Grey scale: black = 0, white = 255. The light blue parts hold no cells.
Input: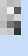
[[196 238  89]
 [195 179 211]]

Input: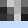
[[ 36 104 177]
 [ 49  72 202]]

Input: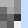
[[111 165 140]
 [ 92 106  47]]

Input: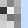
[[ 52 240 165]
 [195 116 132]]

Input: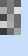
[[171 123 220]
 [ 69 163 109]]

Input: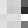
[[230 200 205]
 [217 223 222]]

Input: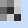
[[ 94  46 197]
 [142 206  46]]

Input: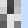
[[206  58 190]
 [113 229 222]]
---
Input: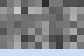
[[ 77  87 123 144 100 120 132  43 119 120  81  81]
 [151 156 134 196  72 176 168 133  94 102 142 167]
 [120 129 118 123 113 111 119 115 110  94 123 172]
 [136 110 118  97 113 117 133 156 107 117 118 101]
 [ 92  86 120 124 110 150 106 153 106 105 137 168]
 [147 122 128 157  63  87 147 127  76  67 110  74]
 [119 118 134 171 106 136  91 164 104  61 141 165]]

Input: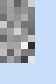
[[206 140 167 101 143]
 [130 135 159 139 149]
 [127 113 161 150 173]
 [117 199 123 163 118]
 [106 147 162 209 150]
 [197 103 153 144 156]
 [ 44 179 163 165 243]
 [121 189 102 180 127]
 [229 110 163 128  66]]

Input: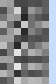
[[ 93 165 158  71  72  81  77]
 [ 96  79 145 212  63 153 124]
 [ 76 117 160 150  36 112  88]
 [169 183 119  53 203 112 141]
 [ 82  95 154 185  41 132 105]
 [ 88 160 161  80  63  84  78]
 [156 190 126  40 182  98 125]
 [127  72 127 228 113 176 157]
 [ 90 162 160  77  67  82  77]
 [130  72 125 228 118 178 160]
 [108 181 152  51  99  78  85]
 [158  86 110 210 169 184 180]]

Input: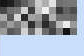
[[119  21  32  67  94 128 203 174 226 112 119]
 [ 77  72 111 119 208  62 191 238 154  56  98]
 [105 172  89 213  44 162 153  68 179 112 111]
 [153 118 156 126 172  47 127  43  88 184 234]
 [111 156  88 104 210 107 203 107  67 126  19]]

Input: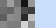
[[150 118 159 114  20]
 [ 60 108 101 134  72]
 [192  93 142 135  41]
 [146 136 126 124 212]]

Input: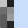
[[ 32 196]
 [141 109]
 [155  93]
 [ 37  93]]

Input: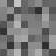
[[104 151  88 196 103 121 138 100]
 [ 85 131 146  80 101  87  48 140]
 [109 127  67 153 122 125 115 164]
 [124  85 126 179  86 126 126 147]
 [121  52 146 143 154 135 132  77]
 [159 113  93 161 168  99 116 101]
 [153 125  52 134  65 140 140  46]
 [ 78  87 136 181  89 146 172 113]]

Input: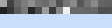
[[ 95 167  66 105 124 143 115 107 129  82 118 138  86 114 138 101]
 [ 81  33  55  92 120  37  76 156  59 133 239 103 105 102 103  79]]
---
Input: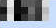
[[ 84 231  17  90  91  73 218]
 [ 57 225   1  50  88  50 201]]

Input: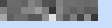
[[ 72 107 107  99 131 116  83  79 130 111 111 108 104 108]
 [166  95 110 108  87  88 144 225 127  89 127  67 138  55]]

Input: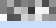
[[131 172  98 129 119 190  76 144]
 [247  82  88 210 184 229 159 150]]

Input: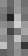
[[140 104 150 111]
 [114  33 187 112]
 [156  69 120 166]
 [192 114 150  55]]

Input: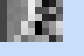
[[ 69 122 129 145 237 179  13  34 134]
 [ 69 122 130 138 227 193  39  31 114]
 [ 69 131 124 212 191   1  79 148 199]]

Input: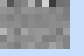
[[163  86 124 133 178 101 211  58 113 117]
 [139 127 137 129 136 131 138 140 133 127]
 [181 149 123 164 147 151 153 141 121 158]
 [147 136 126 145 156 137 138 162 149 131]]

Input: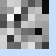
[[154 208 202 137  85 126  11]
 [ 92 246  21 109 218 174 178]
 [188 221 153 110 104  11 153]
 [207 108 102 193 223 126  56]]
